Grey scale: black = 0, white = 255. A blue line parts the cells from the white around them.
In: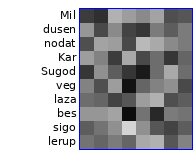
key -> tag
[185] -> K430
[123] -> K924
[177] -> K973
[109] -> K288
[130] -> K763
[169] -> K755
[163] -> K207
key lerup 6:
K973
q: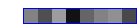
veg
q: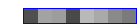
nodat
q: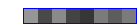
dusen
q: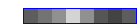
sigo
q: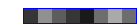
Sugod

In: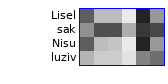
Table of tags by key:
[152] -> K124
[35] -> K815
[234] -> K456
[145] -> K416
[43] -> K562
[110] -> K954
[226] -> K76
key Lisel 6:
K124
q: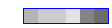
luziv
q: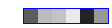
Nisu

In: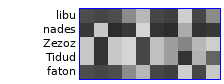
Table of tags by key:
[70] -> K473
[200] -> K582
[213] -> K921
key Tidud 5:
K473
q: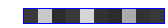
nades
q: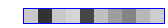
Zezoz

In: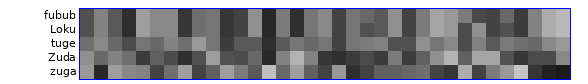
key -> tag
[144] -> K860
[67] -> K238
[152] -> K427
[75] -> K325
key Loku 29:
K860
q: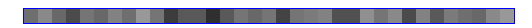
tuge
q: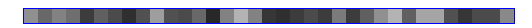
Zuda
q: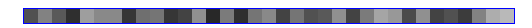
Loku
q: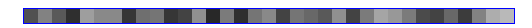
fubub

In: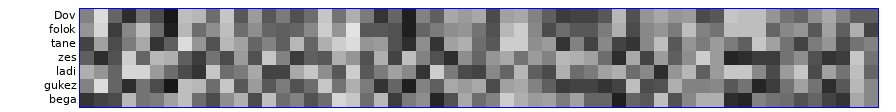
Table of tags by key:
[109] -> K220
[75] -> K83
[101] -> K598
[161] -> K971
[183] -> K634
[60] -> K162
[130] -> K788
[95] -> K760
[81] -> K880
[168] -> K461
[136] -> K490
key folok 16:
K598
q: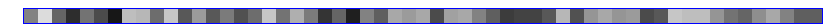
Dov
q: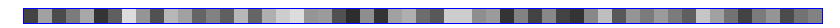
tane
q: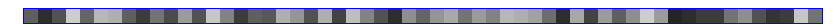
zes
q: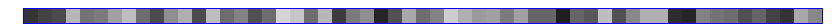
bega
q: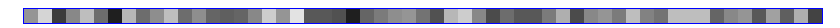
folok

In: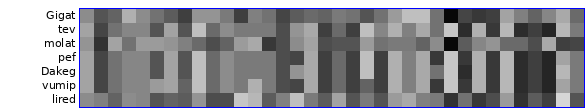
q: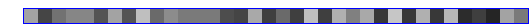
pef
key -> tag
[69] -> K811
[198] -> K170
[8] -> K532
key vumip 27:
K170
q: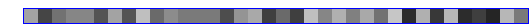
tev
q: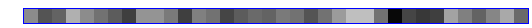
Gigat

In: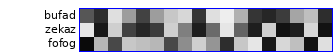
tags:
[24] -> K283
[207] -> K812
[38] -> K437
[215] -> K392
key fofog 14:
K283
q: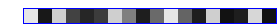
zekaz
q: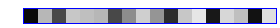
fofog

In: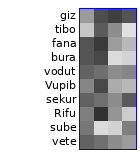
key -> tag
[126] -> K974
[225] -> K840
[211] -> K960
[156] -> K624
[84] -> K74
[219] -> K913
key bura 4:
K960
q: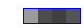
giz
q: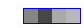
Vupib
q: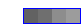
vete

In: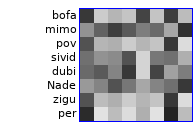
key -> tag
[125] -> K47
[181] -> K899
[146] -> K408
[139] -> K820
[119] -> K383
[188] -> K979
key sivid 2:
K408
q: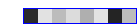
per

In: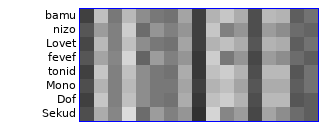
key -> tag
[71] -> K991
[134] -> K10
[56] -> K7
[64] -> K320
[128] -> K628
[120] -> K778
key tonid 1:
K320
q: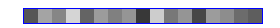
fevef
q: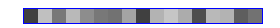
bamu
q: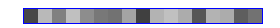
Lovet

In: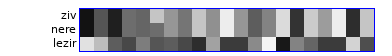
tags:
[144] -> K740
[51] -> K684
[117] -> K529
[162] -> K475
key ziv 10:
K740
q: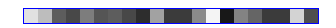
lezir
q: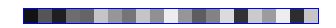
ziv

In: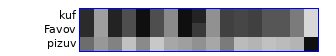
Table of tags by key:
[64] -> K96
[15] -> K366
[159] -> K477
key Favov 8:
K366
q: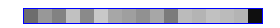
pizuv
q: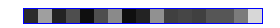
kuf

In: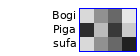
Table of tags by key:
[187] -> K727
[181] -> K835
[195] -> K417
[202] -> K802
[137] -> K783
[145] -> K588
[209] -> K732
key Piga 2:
K727
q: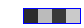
Piga
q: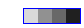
sufa

